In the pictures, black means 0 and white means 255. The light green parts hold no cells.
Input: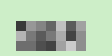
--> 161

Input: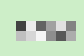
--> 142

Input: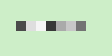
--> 170

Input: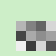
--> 58

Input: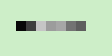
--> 166

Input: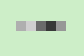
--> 107

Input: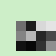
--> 7

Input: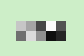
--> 144

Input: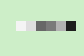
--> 122

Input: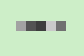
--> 61
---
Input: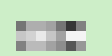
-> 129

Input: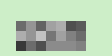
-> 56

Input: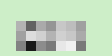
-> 130

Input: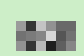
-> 146

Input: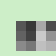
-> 138

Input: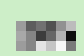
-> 156
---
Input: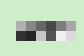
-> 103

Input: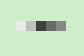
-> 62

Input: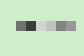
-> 211

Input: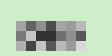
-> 143

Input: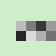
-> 56

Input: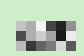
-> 244

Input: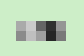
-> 101

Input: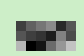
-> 118

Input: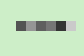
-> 95

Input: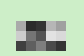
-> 52
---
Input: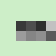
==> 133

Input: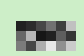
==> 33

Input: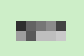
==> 190

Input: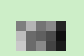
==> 96

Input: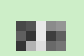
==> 232

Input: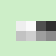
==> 206
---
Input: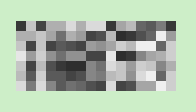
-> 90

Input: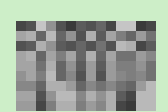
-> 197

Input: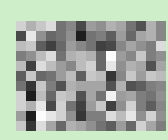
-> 82

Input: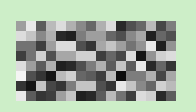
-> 186

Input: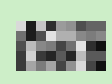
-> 79

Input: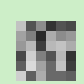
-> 51
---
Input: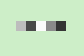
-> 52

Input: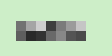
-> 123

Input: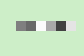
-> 65

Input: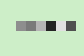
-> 224

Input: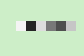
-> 78

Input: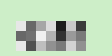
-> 28

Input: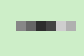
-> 206
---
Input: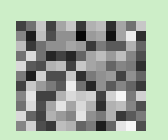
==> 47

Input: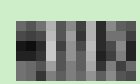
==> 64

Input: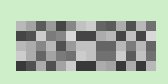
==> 216

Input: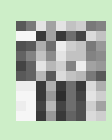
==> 194

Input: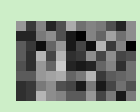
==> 141

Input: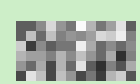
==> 129

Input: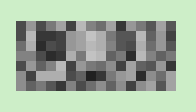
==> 66

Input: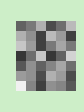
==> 64
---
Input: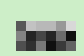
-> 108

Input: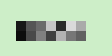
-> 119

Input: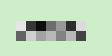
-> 184

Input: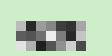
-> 40

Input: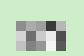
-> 234

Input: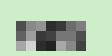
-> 118
